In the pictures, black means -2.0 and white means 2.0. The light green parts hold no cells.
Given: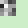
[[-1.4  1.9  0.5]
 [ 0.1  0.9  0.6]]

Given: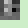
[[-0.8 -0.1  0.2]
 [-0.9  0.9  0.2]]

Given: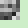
[[-0.2  0.3 -0.9]
 [ 0.8  0.9  0.8]]

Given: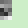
[[ 0.7  0.4  0.3]
 [-1.3  0.0 -0.5]]

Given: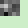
[[ 0.6  1.1 -0.1]
 [-0.7  0.2 -0.5]]

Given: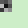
[[ 1.0 -1.7 -0.7]
 [-1.1  0.7  0.2]]

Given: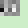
[[-0.3  0.8  0.3]
 [-1.8  1.2 -0.4]]
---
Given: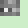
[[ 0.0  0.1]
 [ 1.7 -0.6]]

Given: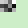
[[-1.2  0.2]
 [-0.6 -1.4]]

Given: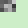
[[0.9 0.7]
 [0.1 0.7]]

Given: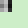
[[ 0.7 -1.7]
 [ 1.1 -1.3]]

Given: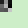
[[ 0.8 -1.9]
 [-0.7  1.1]]

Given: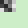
[[-1.4  0.0]
 [-0.6 -1.1]]
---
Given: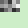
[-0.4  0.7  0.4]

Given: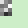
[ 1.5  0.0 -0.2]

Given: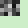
[-0.3 -0.2  0.2 -1.0]

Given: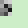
[ 0.3 -1.5 -1.7]

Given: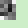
[ 0.0  0.4 -1.7 -0.4]

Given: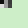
[-1.8  0.5]

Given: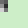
[-0.3 -1.3]
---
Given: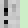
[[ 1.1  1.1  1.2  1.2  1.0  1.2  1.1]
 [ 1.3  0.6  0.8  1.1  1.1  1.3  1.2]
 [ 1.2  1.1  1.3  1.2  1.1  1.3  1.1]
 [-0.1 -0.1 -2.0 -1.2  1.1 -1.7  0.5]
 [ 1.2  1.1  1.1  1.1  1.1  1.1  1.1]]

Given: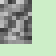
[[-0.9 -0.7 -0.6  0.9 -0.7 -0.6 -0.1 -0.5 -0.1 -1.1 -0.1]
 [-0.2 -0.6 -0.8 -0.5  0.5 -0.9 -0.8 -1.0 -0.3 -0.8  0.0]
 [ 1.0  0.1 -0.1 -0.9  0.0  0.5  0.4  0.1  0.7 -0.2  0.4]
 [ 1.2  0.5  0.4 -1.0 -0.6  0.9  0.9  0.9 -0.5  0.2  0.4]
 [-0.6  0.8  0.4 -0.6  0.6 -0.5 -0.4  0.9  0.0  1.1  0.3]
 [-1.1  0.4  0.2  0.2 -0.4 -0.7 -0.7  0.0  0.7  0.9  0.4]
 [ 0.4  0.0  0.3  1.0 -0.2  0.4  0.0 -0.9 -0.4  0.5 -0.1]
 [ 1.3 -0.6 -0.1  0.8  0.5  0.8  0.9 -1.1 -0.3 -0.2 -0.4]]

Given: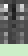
[[-0.8 -0.6 -0.3 -0.7 -0.5 -0.8 -0.8 -0.8 -0.8 -0.8 -0.8]
 [-0.8  1.3  1.0 -0.8  0.7 -0.7 -0.5 -0.8  0.0 -0.4 -0.1]
 [-0.8 -0.1  0.0 -0.8 -0.2 -0.8 -0.7 -0.8 -0.6 -0.7 -0.6]
 [-1.1 -1.4 -1.6 -1.4 -1.5 -0.8 -1.2 -0.7 -0.9 -0.8 -1.0]
 [-0.8 -1.1 -1.0 -0.5 -1.0 -0.9 -0.9 -0.9 -1.0 -1.0 -1.0]
 [-0.9  1.9  1.0 -1.0  0.8 -0.7 -0.5 -0.8  0.4 -0.3  0.2]
 [-0.7  0.1  0.7 -0.5  0.2 -0.7 -0.6 -0.8 -0.6 -0.7 -0.6]]

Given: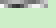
[[ 1.2  0.4]
 [ 0.7  1.2]
 [ 0.1  1.8]
 [-0.3  1.8]
 [-0.2  1.3]
 [ 0.1  0.3]
 [ 0.6 -0.6]
 [ 0.9 -1.2]
 [ 0.9 -1.0]
 [ 0.7 -0.2]
 [ 0.3  0.9]
 [ 0.1  1.9]]

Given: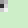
[[ 0.9  1.3  1.8]
 [ 0.4 -1.3  1.2]]

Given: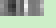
[[ 0.6  1.0  0.6  0.4]
 [ 0.0  0.1  0.0  0.0]
 [-0.1 -0.1 -0.1 -0.1]
 [-0.1  0.0  0.0  0.0]
 [ 1.4  1.8  1.4  0.8]
 [-0.5 -0.5 -0.5 -0.3]
 [ 0.2  0.1  0.1  0.0]
 [-1.0 -1.3 -1.0 -0.7]
 [-0.8 -1.0 -0.8 -0.4]
 [-0.1 -0.2 -0.1 -0.2]
 [ 0.2  0.4  0.2  0.0]]

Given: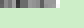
[[ 2.0  1.9]
 [ 0.4  0.5]
 [ 0.4  0.4]
 [ 0.4  0.3]
 [-0.5 -0.5]
 [ 0.2  0.2]
 [ 0.3  0.3]
 [ 0.4  0.4]
 [-0.3 -0.3]
 [-0.3 -0.3]
 [-1.2 -1.1]
 [ 0.5  0.5]
 [-0.1 -0.1]
 [ 0.2  0.2]
 [-0.5 -0.4]]
